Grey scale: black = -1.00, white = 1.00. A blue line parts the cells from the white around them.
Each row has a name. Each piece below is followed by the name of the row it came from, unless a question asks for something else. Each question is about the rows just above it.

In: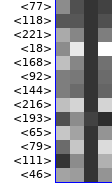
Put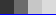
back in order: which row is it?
<79>
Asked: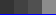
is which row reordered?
<77>
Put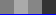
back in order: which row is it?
<221>
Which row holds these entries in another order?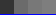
<92>

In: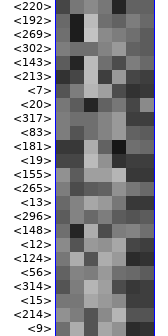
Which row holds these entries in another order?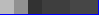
<19>
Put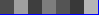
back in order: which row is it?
<314>
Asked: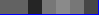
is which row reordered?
<220>
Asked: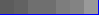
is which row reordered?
<302>
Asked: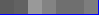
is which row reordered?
<302>

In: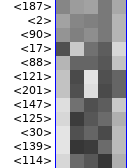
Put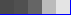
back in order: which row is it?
<30>
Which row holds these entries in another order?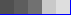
<147>
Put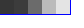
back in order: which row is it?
<139>
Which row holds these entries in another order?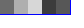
<125>
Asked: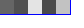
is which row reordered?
<121>
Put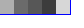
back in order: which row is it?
<125>
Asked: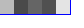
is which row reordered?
<30>

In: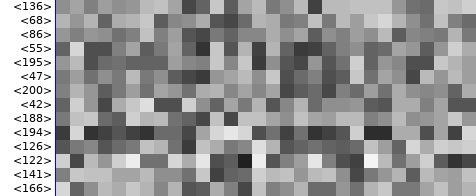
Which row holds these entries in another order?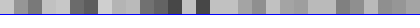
<188>
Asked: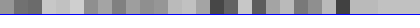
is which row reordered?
<136>
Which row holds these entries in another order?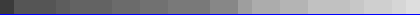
<126>
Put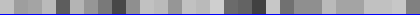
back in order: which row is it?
<141>
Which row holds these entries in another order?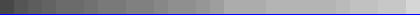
<68>
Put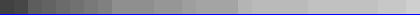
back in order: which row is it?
<141>

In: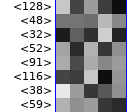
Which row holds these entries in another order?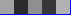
<52>
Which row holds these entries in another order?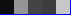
<116>

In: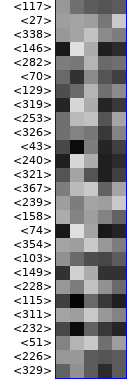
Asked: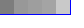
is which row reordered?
<354>
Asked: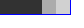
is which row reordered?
<149>
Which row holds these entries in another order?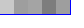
<239>

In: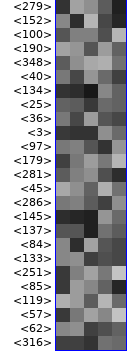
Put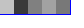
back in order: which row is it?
<251>
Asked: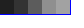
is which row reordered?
<279>
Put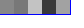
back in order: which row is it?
<57>
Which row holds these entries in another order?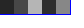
<152>
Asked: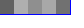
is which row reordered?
<45>

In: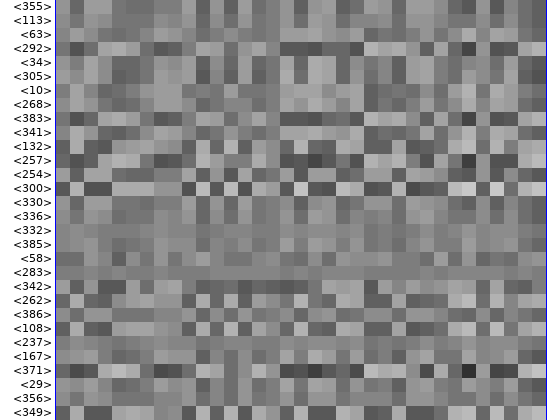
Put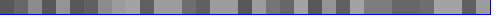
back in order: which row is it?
<254>
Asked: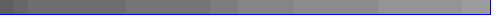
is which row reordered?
<336>

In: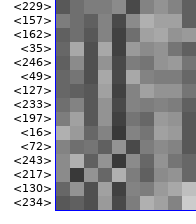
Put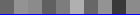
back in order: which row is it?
<217>
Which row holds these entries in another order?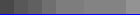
<233>
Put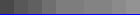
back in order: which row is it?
<229>
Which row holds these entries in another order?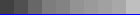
<130>
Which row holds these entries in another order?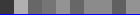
<243>
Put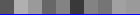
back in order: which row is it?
<16>

